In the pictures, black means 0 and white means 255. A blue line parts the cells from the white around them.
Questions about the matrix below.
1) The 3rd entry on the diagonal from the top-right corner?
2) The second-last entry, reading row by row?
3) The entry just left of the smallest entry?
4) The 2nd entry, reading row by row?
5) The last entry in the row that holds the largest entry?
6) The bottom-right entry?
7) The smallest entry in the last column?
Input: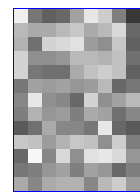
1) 143
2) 205
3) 127
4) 119
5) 150
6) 156
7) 56

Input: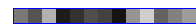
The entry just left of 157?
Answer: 129
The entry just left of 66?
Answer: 79
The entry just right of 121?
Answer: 85

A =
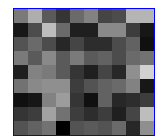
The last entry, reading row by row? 143
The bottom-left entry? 83
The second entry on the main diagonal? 76
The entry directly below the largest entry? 23
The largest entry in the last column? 209
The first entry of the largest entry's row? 31
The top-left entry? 122
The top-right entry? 181
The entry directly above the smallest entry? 114
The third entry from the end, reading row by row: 106
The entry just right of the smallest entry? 83
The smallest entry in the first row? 53
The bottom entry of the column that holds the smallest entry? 0
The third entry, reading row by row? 90
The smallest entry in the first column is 16

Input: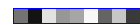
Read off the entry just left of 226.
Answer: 19
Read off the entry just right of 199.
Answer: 58
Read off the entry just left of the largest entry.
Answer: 166

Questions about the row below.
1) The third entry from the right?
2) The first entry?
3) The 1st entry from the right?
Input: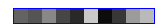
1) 55
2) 99
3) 186

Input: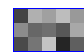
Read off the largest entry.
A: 196
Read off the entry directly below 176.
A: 103
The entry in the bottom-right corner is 95
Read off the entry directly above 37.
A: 87

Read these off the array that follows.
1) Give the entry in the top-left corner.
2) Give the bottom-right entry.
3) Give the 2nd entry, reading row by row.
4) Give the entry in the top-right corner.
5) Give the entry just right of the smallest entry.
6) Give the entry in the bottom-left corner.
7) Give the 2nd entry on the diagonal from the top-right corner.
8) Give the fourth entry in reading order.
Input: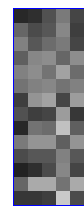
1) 40
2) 75
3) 47
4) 69
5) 47
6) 55
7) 135
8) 122

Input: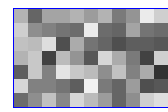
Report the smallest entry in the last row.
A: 101
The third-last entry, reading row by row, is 142
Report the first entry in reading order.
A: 179
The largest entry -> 241
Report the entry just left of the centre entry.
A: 148
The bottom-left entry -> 108
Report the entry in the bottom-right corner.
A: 222
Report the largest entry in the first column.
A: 215
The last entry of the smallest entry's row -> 50
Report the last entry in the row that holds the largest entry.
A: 87
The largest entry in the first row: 235
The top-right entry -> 207
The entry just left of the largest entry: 94
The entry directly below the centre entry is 187
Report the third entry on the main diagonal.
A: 222
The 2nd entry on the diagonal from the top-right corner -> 116
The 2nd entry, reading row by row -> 101

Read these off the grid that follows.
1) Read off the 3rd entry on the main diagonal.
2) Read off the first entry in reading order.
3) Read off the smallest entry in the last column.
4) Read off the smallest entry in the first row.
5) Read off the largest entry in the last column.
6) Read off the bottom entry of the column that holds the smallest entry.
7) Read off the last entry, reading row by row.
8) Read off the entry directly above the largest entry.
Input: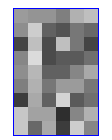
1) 75
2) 155
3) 68
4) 127
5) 191
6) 60
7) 134
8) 191
